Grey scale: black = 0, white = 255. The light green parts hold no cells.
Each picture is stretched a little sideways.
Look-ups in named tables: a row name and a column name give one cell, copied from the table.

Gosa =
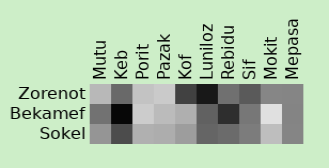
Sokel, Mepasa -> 133
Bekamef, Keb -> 7
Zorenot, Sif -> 90
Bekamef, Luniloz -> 97
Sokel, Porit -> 176
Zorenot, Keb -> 105
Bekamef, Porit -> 204

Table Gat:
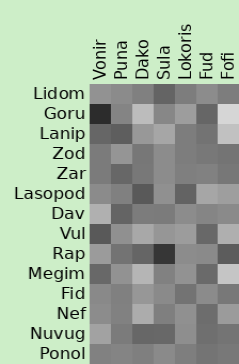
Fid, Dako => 151
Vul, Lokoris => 156
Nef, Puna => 129
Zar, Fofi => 119
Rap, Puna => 115
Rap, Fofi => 92
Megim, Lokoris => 146
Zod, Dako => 119
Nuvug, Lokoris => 142
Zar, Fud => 129
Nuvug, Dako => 103
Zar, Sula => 140
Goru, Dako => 188
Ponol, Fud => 116
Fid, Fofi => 120

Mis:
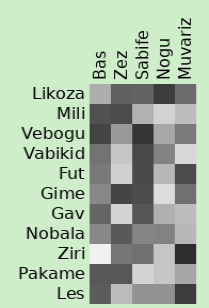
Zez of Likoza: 96
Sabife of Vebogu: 54
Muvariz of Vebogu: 122
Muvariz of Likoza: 107
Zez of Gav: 211
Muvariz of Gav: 189
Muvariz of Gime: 112
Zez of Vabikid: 198

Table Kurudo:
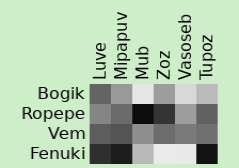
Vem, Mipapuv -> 84
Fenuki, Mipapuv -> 29
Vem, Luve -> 93
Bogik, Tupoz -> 186
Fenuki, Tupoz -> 18
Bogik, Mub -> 230

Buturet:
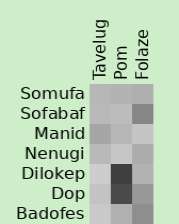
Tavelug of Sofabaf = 185
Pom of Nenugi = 198
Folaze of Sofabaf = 134
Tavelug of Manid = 166
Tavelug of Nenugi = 185
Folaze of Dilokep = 178
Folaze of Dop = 152
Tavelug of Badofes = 201
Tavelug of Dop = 195
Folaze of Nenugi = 172
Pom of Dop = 74

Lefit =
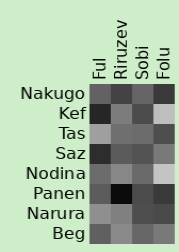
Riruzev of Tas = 111
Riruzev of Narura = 128
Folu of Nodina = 196
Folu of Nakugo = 58
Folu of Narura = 74
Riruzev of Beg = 138
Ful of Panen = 92
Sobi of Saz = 83
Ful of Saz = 45
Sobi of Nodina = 105
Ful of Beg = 96
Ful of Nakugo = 98
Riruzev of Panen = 10
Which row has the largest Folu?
Nodina

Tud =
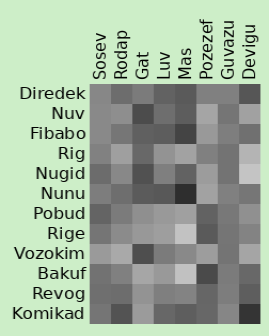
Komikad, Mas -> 94
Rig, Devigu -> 180
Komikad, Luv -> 103
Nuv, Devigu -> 161
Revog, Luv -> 127
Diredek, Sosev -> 135
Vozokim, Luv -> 123
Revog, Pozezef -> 102

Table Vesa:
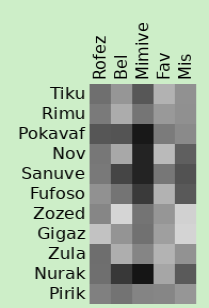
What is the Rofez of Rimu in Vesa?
122
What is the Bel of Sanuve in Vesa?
69
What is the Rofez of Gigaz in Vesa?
194
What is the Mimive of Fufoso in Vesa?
58
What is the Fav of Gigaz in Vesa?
159
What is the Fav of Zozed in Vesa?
150
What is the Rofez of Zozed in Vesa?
134
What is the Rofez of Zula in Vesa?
110
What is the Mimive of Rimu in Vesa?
117
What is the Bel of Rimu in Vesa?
172
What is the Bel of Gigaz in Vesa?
148
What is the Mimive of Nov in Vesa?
35
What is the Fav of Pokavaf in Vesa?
123
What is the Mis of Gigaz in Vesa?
212

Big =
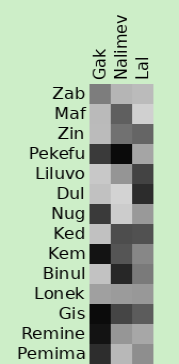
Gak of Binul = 194
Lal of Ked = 81
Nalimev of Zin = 113
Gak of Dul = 193
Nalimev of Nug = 204
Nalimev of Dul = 211
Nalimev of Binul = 39
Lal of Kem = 135
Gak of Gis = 11
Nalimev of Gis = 69
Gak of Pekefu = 58
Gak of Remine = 19
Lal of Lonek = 152
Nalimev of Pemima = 184
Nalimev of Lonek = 155

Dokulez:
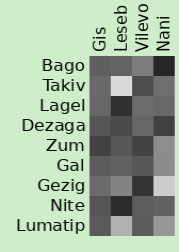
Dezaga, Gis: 86
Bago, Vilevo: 124
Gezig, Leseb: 131
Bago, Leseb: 100
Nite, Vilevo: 93
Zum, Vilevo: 67
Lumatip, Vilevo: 91
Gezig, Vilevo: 51
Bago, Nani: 38
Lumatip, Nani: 151
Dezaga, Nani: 65
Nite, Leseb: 43
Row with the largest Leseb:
Takiv

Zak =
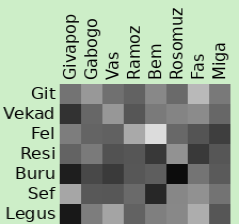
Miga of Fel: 62
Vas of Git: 112
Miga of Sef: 115
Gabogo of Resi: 122
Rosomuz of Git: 106
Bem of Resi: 56
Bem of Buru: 94
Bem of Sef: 39
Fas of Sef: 145
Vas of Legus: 164
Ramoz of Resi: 86
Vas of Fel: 97

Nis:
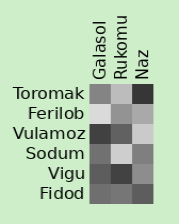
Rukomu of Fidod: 118
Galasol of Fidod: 111
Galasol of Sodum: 113
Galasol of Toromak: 132
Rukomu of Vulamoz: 97
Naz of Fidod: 93
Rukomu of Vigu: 66
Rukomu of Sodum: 206
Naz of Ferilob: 169
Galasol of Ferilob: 218
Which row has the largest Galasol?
Ferilob

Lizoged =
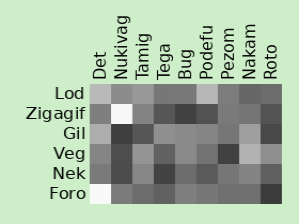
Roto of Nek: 95
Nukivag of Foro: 123
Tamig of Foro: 108
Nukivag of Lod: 140
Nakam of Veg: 178
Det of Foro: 249
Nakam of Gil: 159
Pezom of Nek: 118

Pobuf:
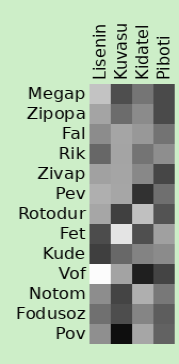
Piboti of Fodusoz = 93
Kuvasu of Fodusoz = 77
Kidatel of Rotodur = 192
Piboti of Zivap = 70
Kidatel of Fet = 79
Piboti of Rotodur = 83
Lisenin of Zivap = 161
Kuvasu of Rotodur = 64
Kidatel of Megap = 117
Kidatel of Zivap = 136
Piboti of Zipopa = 74
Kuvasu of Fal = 165

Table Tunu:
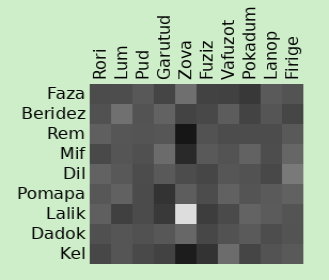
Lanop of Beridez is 85
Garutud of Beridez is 98
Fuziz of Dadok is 71
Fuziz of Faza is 66
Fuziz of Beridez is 72
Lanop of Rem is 76
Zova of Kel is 28
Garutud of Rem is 86
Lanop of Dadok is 77
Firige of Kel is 89
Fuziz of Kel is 51
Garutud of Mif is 107
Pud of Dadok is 81
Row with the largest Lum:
Beridez

